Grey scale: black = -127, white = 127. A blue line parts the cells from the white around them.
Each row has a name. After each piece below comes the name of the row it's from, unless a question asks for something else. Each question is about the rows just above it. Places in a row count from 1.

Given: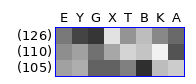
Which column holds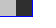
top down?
B
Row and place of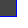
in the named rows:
(126), 2

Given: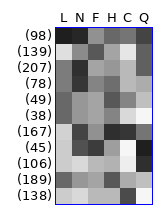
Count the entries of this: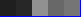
5
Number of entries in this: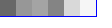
6
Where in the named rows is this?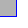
(106), 4
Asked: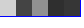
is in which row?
(167)
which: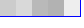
(106)
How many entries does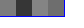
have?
4

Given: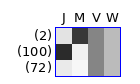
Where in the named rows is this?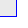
(72), 1
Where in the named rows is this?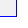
(100), 2

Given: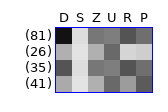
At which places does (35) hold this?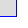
2
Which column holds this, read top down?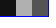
D
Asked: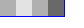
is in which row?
(26)
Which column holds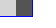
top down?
R
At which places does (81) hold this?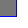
3
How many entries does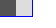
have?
2
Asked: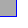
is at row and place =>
(41), 1

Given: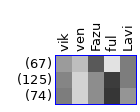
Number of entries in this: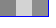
3
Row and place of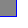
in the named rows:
(125), 1
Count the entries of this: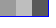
3
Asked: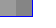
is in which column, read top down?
vik
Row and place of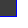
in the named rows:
(125), 4
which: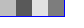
(67)
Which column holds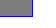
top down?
Lavi

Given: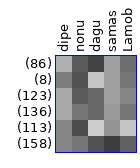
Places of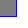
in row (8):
1
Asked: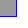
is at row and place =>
(136), 4
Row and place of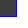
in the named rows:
(158), 4
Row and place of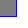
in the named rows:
(8), 1

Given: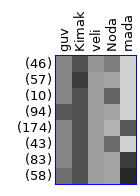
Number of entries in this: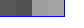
4
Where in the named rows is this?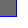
(43), 4

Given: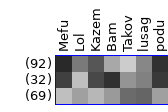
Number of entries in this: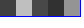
5
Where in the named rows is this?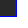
(92), 1

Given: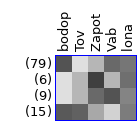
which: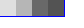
(9)
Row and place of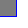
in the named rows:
(15), 5
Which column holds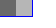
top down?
Vab

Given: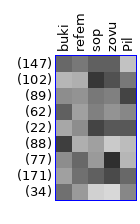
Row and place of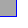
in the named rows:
(22), 1
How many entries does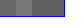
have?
4

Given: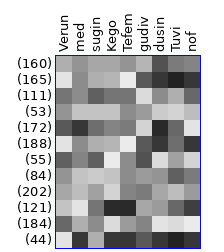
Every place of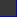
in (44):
2 4 5 7 9
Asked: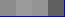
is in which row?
(84)
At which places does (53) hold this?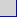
8
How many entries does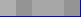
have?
5

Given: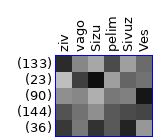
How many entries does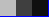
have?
3
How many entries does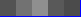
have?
5
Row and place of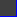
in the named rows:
(23), 2

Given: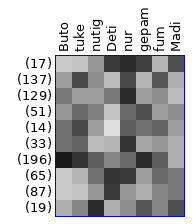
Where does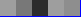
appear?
(129)
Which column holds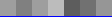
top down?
nutig
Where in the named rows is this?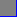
(51), 3
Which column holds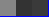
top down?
Deti
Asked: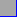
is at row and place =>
(33), 6
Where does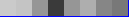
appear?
(87)
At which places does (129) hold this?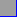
2 3 6

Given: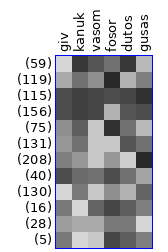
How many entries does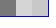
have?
3
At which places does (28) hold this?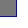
4 5
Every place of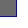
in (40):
2
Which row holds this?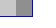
(130)
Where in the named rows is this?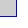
(208), 5
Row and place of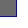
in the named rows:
(40), 2

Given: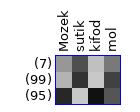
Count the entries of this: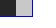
2
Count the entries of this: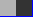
2
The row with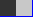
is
(99)

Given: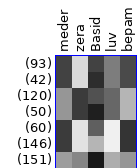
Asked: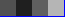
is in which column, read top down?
Basid
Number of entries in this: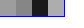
4

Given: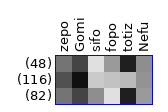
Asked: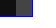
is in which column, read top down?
Gomi
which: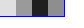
(48)
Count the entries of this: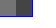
2

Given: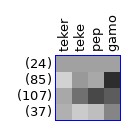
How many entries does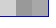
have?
3
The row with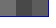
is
(107)
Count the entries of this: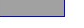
4
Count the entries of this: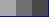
3
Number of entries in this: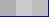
3
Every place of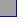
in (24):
1 2 3 4
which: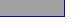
(24)

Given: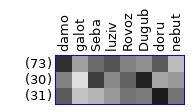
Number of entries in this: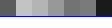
7
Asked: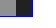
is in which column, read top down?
Dugub
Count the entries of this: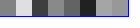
8
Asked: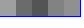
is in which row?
(73)

